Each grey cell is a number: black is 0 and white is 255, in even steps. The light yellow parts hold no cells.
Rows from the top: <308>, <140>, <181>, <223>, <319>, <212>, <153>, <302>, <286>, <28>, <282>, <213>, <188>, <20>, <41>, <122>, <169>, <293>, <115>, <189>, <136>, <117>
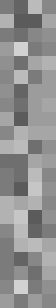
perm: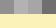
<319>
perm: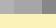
<28>
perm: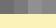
<181>

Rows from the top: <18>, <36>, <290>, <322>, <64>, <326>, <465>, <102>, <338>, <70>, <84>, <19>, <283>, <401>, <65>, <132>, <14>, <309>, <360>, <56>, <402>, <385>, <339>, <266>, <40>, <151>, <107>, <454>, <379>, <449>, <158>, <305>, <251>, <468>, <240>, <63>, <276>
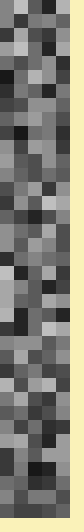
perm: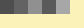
<151>
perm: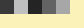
<56>
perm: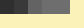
<240>
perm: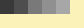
<379>

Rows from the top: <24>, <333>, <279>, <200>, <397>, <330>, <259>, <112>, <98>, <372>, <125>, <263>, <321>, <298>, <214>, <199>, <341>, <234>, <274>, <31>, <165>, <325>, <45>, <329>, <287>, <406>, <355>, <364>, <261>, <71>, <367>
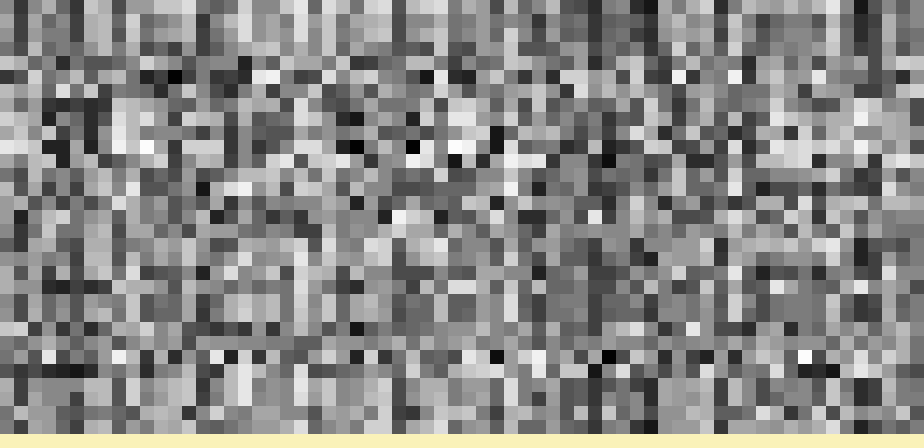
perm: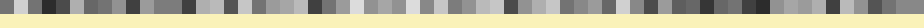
<279>
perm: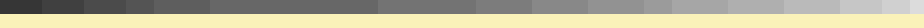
<45>

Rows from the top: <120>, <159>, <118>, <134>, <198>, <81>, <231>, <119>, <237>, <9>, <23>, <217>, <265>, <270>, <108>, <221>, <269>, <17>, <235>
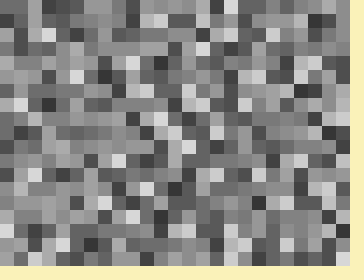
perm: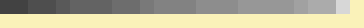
<23>
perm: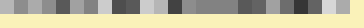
<119>
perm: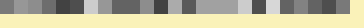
<265>

